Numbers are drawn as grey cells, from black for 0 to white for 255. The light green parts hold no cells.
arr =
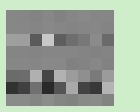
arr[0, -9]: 135
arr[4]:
[135, 135, 134, 137, 136, 129, 131, 135, 130]
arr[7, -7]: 133
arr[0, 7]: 134
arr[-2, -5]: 84
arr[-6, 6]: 120
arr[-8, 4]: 130
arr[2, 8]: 106
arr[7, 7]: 139
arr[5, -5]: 178
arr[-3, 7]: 122
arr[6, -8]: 64
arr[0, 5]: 134
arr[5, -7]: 176
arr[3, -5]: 134
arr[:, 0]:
[135, 135, 159, 133, 135, 107, 50, 139]
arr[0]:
[135, 134, 131, 135, 130, 134, 137, 134, 134]
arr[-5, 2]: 132
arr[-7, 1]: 135
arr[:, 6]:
[137, 134, 120, 132, 131, 143, 67, 137]
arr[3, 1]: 133

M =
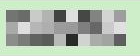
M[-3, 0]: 116
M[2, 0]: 141
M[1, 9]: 224
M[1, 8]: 203
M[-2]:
[169, 222, 182, 174, 155, 154, 127, 103, 203, 224]
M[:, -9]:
[107, 222, 123]
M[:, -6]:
[67, 155, 185]
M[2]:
[141, 123, 98, 91, 185, 42, 210, 171, 163, 95]
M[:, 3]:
[179, 174, 91]

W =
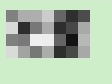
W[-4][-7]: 129
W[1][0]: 217
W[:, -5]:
[174, 120, 239, 119]
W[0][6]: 76
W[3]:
[218, 163, 119, 172, 46, 72, 168]
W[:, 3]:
[204, 172, 237, 172]
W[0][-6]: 173

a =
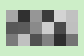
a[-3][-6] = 166
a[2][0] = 122
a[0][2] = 150
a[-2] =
[88, 91, 138, 205, 75, 191]
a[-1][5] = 115

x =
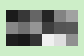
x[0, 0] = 27
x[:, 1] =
[55, 113, 25]
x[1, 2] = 149
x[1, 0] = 135
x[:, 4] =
[131, 84, 222]

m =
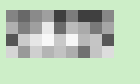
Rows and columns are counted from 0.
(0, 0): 132
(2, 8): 87
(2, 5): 246
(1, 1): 126
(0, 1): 104
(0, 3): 159
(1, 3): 233
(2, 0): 85
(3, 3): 180
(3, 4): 194
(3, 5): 173
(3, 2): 207

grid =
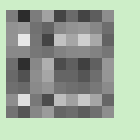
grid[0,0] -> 125
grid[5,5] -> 101
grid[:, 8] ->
[141, 110, 98, 118, 151, 150, 139, 102, 142]
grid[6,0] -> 111
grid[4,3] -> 175
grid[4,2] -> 136
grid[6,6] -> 106
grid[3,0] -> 137
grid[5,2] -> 142
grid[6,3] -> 148
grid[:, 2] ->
[124, 113, 117, 119, 136, 142, 138, 120, 134]
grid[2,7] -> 168
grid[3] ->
[137, 137, 119, 113, 130, 137, 138, 130, 118]
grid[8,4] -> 101
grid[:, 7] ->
[93, 135, 168, 130, 96, 110, 120, 165, 111]
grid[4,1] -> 46
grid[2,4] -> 194
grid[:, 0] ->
[125, 146, 147, 137, 110, 105, 111, 142, 115]

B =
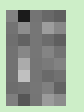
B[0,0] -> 130
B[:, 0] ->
[130, 115, 111, 114, 114, 112, 109, 127]
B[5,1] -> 192
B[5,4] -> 113
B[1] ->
[115, 141, 118, 157, 136]
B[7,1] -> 86
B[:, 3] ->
[104, 157, 108, 132, 122, 106, 128, 155]
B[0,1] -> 27
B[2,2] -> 118
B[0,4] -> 95
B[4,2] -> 117
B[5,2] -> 117
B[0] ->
[130, 27, 116, 104, 95]

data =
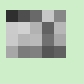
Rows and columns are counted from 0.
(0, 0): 47
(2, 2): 186
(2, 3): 113
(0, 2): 105
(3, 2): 128
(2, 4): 167

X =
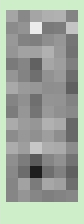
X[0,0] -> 165
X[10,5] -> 104
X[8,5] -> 137
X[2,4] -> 150
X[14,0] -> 133
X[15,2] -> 134
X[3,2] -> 162
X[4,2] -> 97
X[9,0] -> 171
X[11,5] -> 140
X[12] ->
[143, 124, 91, 133, 145, 115]
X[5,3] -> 146
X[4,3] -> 166
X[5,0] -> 149
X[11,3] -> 173
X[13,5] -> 96
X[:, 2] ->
[165, 236, 127, 162, 97, 111, 151, 111, 116, 150, 144, 199, 91, 29, 123, 134]
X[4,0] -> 122
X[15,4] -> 131
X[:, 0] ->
[165, 139, 152, 149, 122, 149, 169, 132, 124, 171, 140, 172, 143, 137, 133, 134]
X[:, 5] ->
[132, 196, 117, 114, 127, 109, 96, 130, 137, 103, 104, 140, 115, 96, 110, 135]
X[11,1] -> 158
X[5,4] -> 154
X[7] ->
[132, 144, 111, 148, 147, 130]
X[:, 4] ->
[177, 125, 150, 153, 158, 154, 143, 147, 144, 170, 142, 170, 145, 129, 160, 131]
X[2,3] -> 142

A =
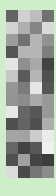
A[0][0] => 101
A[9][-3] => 99
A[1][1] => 175
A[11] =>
[102, 67, 88, 241]
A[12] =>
[80, 161, 68, 60]
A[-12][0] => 157
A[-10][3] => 67
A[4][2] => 168
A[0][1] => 208
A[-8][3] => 85
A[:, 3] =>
[113, 218, 145, 126, 67, 79, 85, 153, 152, 174, 235, 241, 60, 140]
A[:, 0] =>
[101, 210, 157, 85, 229, 199, 149, 147, 231, 79, 164, 102, 80, 219]
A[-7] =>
[147, 140, 169, 153]
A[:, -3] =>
[208, 175, 112, 181, 143, 91, 123, 140, 102, 99, 162, 67, 161, 74]
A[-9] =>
[199, 91, 180, 79]
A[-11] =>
[85, 181, 181, 126]
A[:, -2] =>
[189, 133, 181, 181, 168, 180, 230, 169, 87, 79, 204, 88, 68, 118]
